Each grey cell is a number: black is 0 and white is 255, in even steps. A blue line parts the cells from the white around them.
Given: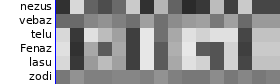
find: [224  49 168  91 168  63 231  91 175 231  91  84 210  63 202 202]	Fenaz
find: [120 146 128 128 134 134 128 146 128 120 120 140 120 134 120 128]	zodi
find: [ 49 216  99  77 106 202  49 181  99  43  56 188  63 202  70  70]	nezus
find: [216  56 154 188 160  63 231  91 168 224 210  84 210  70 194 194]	lasu

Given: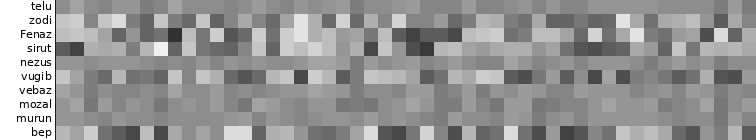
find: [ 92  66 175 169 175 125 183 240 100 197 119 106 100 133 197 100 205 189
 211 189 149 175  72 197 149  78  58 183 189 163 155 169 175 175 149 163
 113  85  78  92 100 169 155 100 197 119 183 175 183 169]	sirut
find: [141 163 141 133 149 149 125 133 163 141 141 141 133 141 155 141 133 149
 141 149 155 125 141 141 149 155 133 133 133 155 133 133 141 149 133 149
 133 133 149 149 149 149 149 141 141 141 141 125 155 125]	telu
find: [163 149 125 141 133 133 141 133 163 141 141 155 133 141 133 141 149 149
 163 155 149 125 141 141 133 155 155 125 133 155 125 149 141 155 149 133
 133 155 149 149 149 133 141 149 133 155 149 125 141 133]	vebaz
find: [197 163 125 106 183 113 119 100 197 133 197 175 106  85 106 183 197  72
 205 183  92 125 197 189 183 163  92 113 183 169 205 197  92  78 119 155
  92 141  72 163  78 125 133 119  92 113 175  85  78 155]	vugib
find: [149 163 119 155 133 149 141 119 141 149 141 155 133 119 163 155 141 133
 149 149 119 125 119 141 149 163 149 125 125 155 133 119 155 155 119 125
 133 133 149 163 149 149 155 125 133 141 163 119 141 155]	mozal
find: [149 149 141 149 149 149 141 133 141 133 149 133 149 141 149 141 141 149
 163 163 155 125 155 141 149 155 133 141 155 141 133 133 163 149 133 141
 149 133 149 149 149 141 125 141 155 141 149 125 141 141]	nezus

